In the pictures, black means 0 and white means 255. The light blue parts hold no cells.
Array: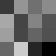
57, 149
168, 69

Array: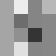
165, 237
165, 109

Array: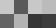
200, 89
100, 179

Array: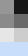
150, 23
138, 106

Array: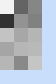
242, 100
49, 147

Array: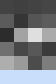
67, 64
91, 53

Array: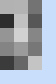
178, 179
45, 193
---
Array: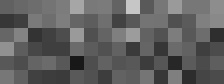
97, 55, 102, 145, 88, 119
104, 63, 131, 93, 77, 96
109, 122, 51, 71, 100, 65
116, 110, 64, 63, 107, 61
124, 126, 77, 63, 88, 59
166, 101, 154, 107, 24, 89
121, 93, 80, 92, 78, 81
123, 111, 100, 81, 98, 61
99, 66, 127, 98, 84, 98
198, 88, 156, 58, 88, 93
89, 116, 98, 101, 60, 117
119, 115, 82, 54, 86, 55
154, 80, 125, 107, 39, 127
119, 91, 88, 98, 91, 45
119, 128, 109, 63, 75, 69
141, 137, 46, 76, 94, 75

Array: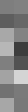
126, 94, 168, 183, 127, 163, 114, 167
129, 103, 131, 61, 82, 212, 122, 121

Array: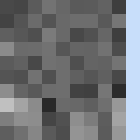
73, 67, 95, 139, 91, 84, 141, 192, 126, 94
70, 84, 87, 107, 97, 80, 101, 164, 143, 112
91, 107, 79, 108, 72, 114, 89, 139, 141, 134
115, 84, 123, 114, 113, 80, 109, 41, 69, 90
103, 105, 105, 86, 110, 110, 110, 106, 81, 77
90, 109, 72, 101, 79, 96, 66, 104, 142, 148
91, 109, 81, 100, 100, 86, 64, 95, 124, 140
98, 89, 102, 114, 98, 96, 118, 111, 93, 91
62, 118, 62, 76, 116, 72, 43, 152, 163, 151

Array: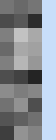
117, 75, 127, 105, 127, 78, 140, 114, 84, 62
105, 88, 194, 168, 182, 66, 125, 146, 96, 147
117, 44, 169, 161, 151, 36, 134, 78, 112, 131

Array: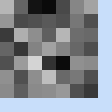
182, 150, 58, 101, 80, 144, 138
100, 74, 175, 54, 155, 80, 94
19, 80, 142, 131, 212, 142, 138
10, 89, 95, 162, 50, 190, 141
73, 79, 182, 132, 11, 105, 152
134, 119, 109, 103, 144, 120, 79
163, 79, 105, 78, 139, 79, 56

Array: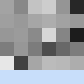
163, 159, 151, 125, 231
136, 153, 155, 151, 65
195, 166, 138, 124, 166
205, 173, 215, 77, 187
149, 162, 133, 104, 184
39, 152, 28, 125, 173

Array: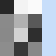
39, 138, 137, 141
243, 177, 211, 56
250, 89, 46, 136
